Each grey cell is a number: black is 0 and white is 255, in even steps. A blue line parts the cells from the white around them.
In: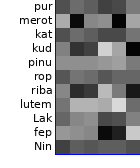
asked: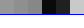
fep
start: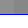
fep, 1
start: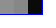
fep, 1

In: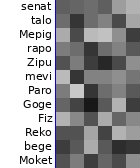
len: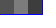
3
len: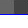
2
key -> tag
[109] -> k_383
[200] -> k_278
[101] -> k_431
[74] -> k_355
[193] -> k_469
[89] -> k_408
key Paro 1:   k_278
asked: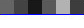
Goge
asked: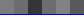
rapo
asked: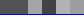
Reko

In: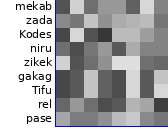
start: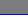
pase, 1
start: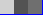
zikek, 0
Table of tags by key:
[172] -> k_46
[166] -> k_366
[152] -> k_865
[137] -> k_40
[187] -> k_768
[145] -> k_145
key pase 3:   k_145
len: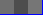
3
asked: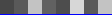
gakag

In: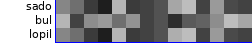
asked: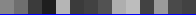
lopil
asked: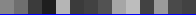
sado
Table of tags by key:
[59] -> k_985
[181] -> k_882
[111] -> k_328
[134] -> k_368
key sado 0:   k_368

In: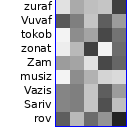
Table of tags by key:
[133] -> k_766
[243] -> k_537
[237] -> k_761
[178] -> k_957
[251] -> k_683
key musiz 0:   k_537
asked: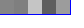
Vazis
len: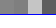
4
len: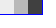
3

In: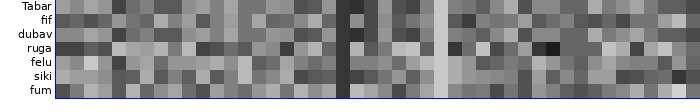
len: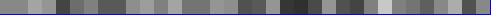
35
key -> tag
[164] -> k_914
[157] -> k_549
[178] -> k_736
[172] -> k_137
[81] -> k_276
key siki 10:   k_137
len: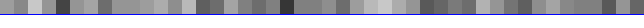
46

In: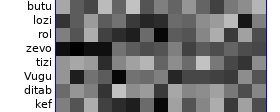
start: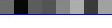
rol, 6
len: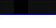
4

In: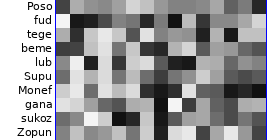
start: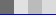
Monef, 2
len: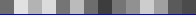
14
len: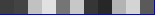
11
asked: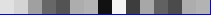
gana
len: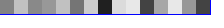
15
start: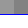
Poso, 7
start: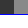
fud, 10

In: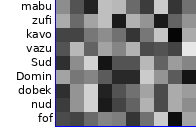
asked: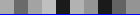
zufi
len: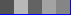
5
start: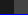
nud, 3
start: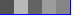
Sud, 5

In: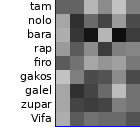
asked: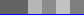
tam
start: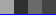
nolo, 0
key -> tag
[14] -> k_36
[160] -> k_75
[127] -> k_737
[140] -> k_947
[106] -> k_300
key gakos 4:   k_947

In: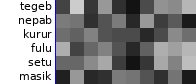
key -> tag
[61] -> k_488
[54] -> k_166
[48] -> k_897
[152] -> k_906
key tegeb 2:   k_166
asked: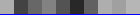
fulu
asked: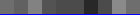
kurur
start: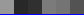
masik, 1
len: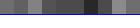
10

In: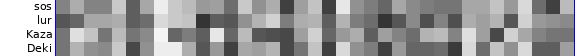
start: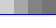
Kaza, 32
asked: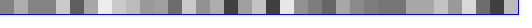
sos
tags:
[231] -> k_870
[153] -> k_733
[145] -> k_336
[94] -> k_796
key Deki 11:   k_733
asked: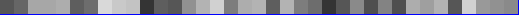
lur
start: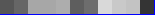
lur, 0

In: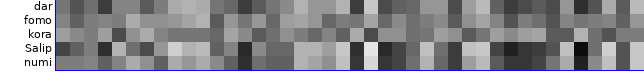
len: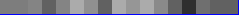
17
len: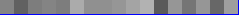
17
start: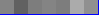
fomo, 0
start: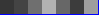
numi, 23
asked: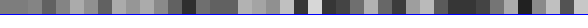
numi
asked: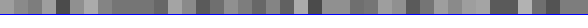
kora

